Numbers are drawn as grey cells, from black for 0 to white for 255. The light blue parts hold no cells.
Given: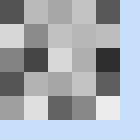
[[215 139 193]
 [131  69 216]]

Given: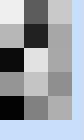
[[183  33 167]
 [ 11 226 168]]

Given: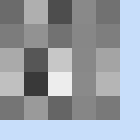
[[124 146 114]
 [170  86 199]]

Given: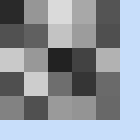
[[ 81  96 195]
 [201 152  34]]

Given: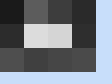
[[ 44 220 213]
 [ 78  64  70]]

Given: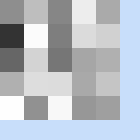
[[ 51 251 126]
 [102 211 118]]

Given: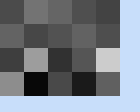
[[ 99  71  82]
 [ 62 157  49]]
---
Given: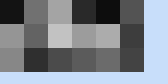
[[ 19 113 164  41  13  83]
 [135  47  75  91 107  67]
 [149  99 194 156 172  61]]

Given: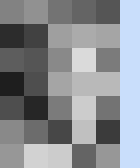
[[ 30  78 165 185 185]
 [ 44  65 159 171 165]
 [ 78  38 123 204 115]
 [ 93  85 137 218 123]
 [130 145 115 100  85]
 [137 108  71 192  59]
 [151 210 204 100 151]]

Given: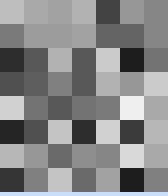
[[ 37  80 196  45 209  59 183]
 [ 45  88 177  88 203  29 114]
 [ 53 128 196 106 162  29 128]
 [ 80  94 128  88 177 150 203]
 [122 156 156 162 100 100 134]
 [183 150 106 142 134 217 169]
 [190 169 162 177  67 150 134]
 [209 114  88 114 122 239 169]]

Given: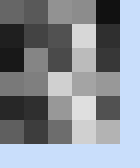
[[ 24 133  74 187  55]
 [ 31  67  81 215  47]
 [ 39  47 152 223  81]
 [ 95  61 109 208 179]
 [102  89 146 140  17]
 [121 127 208 164 152]]

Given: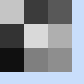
[[ 16 127 142]
 [ 51 217 175]
 [197  59  88]]

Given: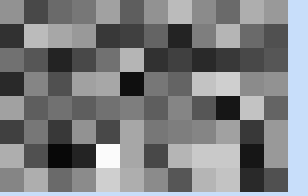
[[ 41 133  80 161 167  15 119 100 195 207 139 146]
 [ 49 187 167 153  56  64 100  35 126 181 106  80]
 [ 64 119  56 146  72 167 119 126 133 161  56 153]
 [113  86  35  72 113 181  49  64  41  56  72  86]
 [133 174 106 139 207 174 139  86 181 195  41  80]
 [146  72 106 119 161  94 146 187 139 106 174 153]
 [161  94 113  94 113 126  94 133  86  22 195 100]
 [174  80   8  35 251 167  72 181 201 201  22 153]]

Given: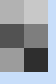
[[ 82 126]
 [156  46]
 [178 200]]
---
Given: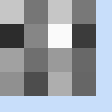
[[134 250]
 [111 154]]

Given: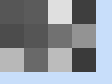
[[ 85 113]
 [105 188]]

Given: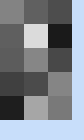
[[219  26]
 [134  72]]

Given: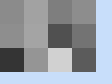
[[164  80]
 [149 209]]

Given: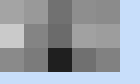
[[132 107]
 [123  31]]

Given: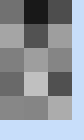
[[ 82 158]
 [158 133]]
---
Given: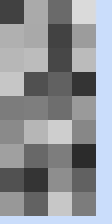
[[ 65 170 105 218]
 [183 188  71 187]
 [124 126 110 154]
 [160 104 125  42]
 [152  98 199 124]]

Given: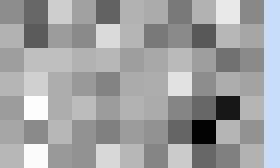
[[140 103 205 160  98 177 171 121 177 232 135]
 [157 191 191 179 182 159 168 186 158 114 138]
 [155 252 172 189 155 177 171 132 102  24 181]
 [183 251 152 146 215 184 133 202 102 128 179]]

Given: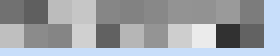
[[113  95 188 198 134 130 136 147 146 154 124]]

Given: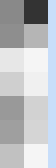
[[137  51]
 [231 245]
 [153 210]
 [193 245]]

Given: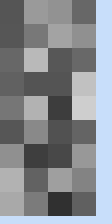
[[ 85 154 146 103]
 [103 185  87 104]
 [118 178  61 206]
 [144  62  72 152]
 [169 123  48  96]]

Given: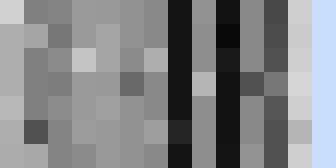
[[209 128 131 155 152 145 136  20 146  18 136  72 206]
 [173 128 139 196 164 139 173  20 142  25 136  81 206]
 [184 128 141 155 160 145 136  20 142  18 136  86 206]
 [172 168 131 138 152 145 136  20 142  19 147  81 206]]
